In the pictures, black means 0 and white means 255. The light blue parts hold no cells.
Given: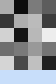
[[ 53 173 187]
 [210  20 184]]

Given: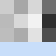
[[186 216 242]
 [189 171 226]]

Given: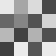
[[103 133  82]
 [184  65 178]]

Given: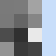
[[121 101 134]
 [ 76  48 233]]

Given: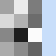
[[217 177 108]
 [135  30 251]]

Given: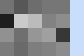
[[ 30 202 187]
 [145 111 150]]

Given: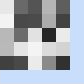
[[243  73  75]
 [184 107 226]]

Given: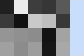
[[ 58  17 201]
 [149 144 140]]

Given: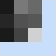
[[ 38  81  87]
 [ 26  67 209]]
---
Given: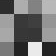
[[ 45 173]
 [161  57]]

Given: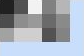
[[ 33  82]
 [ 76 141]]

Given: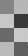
[[132 183]
 [199  58]]

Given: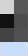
[[212  88]
 [ 18  77]]

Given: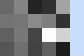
[[105 132]
 [116 118]]

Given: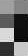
[[159 131]
 [ 91  16]]

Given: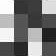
[[252  52]
 [189  85]]

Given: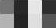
[[115  40]
 [178  36]]

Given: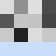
[[220 144]
 [ 86 197]]
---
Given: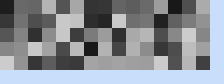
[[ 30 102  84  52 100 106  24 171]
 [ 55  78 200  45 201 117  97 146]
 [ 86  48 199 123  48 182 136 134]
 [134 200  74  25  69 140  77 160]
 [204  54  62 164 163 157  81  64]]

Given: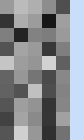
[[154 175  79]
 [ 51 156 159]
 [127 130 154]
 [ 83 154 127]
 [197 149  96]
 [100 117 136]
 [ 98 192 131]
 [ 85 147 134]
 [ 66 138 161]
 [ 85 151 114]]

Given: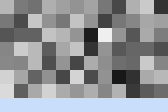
[[182 113 160 163  72 202]
 [120 199 119 147 119 167]
 [ 85  98 181  28 149 170]
 [134 185 167  51  88 103]
 [136 185 148 172 110 202]
 [210  99  71  76  24 170]
 [218 169 171 174 178  91]]

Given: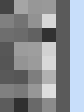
[[ 68 151  90]
 [128 146  90]
 [110  97  90]
 [ 87 158  90]
 [ 85 155  90]
 [ 89 126  90]
 [128 151  90]
 [ 92 105  90]]

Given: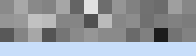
[[138 137 166 225 149 113 159]
 [149 193 133  80 135 112 129]
 [ 88 167 117 150 138 128 115]]

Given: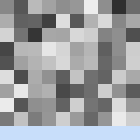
[[136 186 142 237  47]
 [173 100 222 178 135]
 [211  53 165 206 143]
 [ 70 185 213 181 142]
 [ 82 179 216 185 135]
 [221 172  94 112 203]
 [160 167  73 110 145]
 [235 143  98 116 219]
 [121 124 206 104 234]]

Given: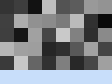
[[ 52  18  83 153]
 [ 64 145 123  49]
 [ 63 161 201  46]
 [182 158  47 162]
 [ 58 101 127  71]]

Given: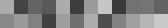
[[171 100 172 155  57 116]
 [137 129 158 173 129 182]]
